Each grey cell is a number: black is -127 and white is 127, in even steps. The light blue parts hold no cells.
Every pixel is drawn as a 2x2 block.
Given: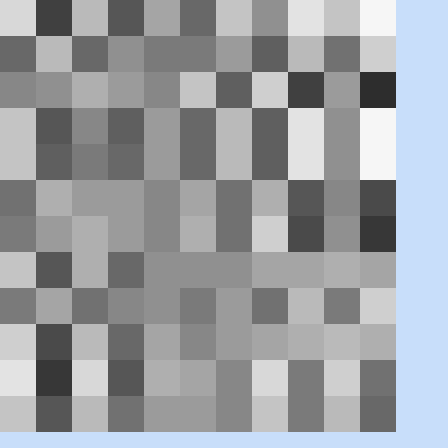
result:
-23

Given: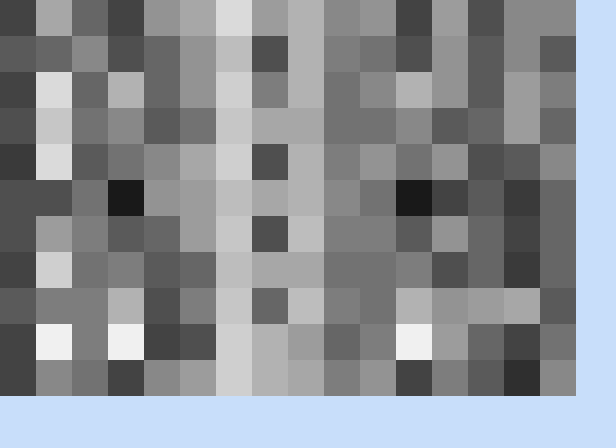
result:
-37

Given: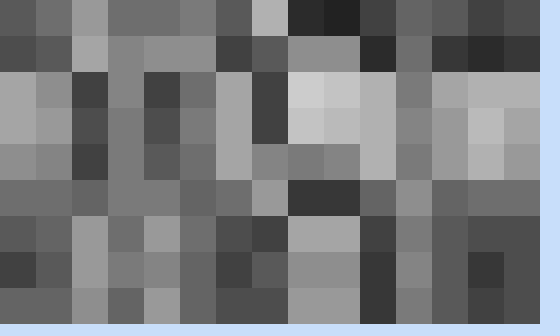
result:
-50

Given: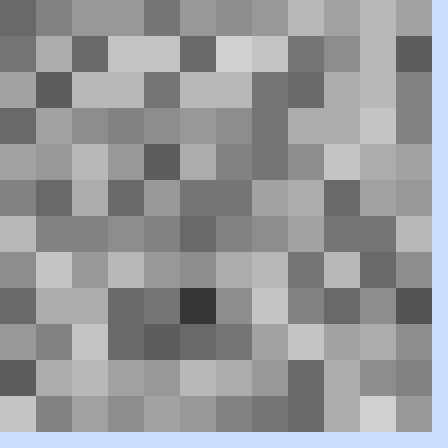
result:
-10

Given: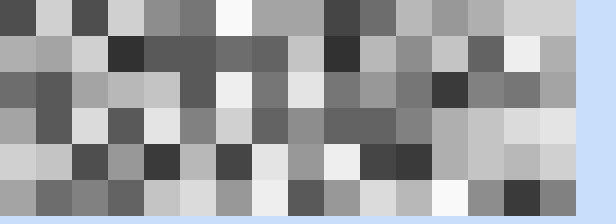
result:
47

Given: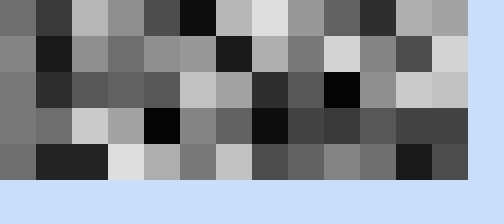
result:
4

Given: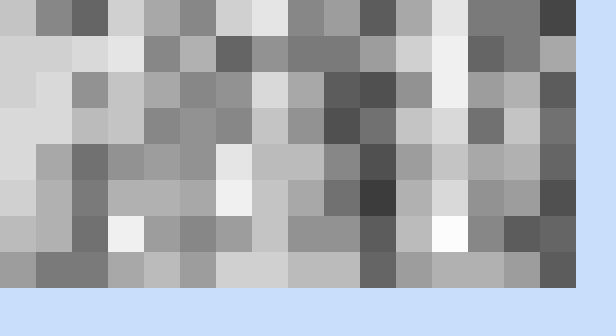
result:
80

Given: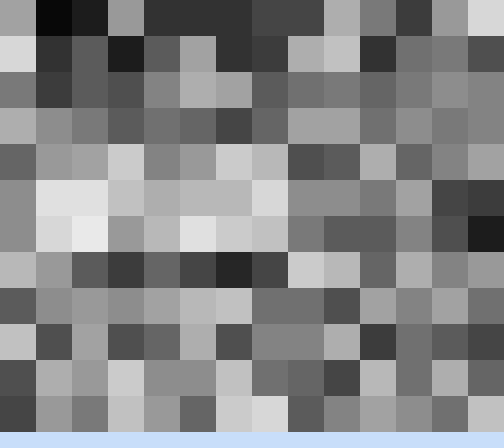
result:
87
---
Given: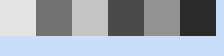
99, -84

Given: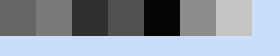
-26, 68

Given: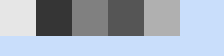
102, 48

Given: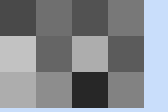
-54, 2

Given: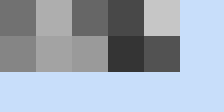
-14, -45

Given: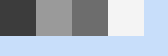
-67, 116

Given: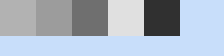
50, -79

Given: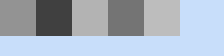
19, 61

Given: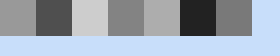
25, -6

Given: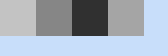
67, 37
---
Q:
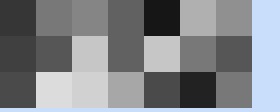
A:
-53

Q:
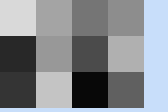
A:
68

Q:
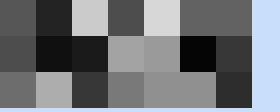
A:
16

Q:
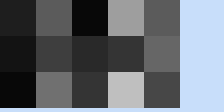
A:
-75

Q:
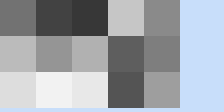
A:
104

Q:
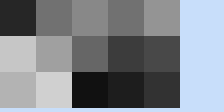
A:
-110

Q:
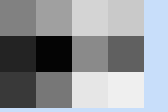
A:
-8
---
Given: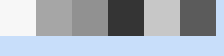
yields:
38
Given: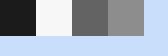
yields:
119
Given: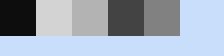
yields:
83
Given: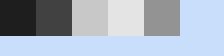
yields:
-62
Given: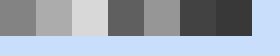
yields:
44
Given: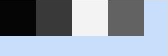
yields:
-70
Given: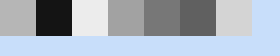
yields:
-107
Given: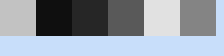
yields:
-112
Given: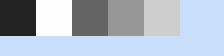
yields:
126
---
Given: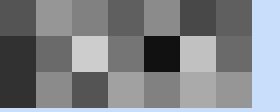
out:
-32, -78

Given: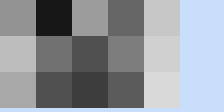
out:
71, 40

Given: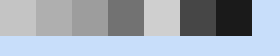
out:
-101, 68

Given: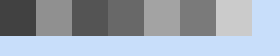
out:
75, -62

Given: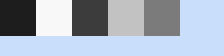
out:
-4, -98

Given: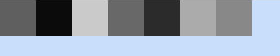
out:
8, -32

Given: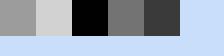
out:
-69, 28
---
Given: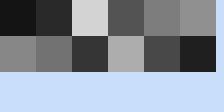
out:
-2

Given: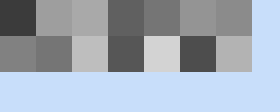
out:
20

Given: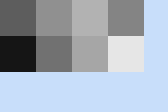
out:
50

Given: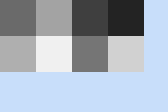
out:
-64

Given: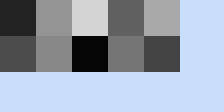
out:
-30

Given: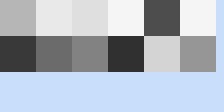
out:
-50

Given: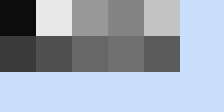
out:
4

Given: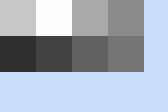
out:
42

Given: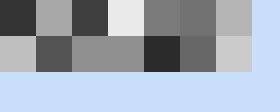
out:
-13
